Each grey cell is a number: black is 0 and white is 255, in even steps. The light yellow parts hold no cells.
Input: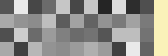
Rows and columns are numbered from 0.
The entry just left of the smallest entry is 198
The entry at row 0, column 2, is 71
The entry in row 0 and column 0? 85
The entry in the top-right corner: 79
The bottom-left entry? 169
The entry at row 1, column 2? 140
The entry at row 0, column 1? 234
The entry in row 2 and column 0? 79
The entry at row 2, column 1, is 205
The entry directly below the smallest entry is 147
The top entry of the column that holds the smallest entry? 37

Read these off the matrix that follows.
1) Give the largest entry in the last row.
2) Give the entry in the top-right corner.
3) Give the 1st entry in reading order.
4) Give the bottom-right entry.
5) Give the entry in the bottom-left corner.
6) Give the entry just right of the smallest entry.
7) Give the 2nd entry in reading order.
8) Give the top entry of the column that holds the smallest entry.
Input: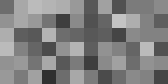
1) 168
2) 138
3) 109
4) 69
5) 153
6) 109
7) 168
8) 180

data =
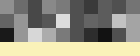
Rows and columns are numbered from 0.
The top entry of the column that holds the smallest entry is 92
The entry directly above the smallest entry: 92
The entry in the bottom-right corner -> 164
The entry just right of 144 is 108
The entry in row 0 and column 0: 144
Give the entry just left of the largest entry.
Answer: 86
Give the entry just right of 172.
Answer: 122
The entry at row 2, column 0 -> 25
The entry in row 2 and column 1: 150

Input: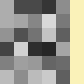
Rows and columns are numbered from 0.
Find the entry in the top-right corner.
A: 141
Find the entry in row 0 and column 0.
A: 173
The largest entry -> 216
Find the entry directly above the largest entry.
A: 53
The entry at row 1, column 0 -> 173
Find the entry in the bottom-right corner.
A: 95
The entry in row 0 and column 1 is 73
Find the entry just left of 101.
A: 153
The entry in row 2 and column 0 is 147

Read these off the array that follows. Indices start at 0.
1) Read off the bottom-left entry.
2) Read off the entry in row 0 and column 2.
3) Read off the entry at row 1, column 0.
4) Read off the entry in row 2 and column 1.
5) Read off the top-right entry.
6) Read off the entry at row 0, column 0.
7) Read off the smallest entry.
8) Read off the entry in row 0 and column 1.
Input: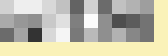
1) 107
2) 238
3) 170
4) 164
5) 158
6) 209
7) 51
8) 238

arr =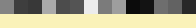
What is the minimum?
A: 11
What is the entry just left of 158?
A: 123

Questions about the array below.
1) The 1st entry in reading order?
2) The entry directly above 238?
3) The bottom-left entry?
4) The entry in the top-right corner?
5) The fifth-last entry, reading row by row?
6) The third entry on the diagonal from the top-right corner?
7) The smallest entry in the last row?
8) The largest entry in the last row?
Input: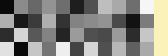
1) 10
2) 36
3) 225
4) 246
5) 213
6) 155
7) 10
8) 238

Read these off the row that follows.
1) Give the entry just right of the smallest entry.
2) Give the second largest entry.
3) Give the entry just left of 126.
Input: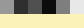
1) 126
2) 152
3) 12
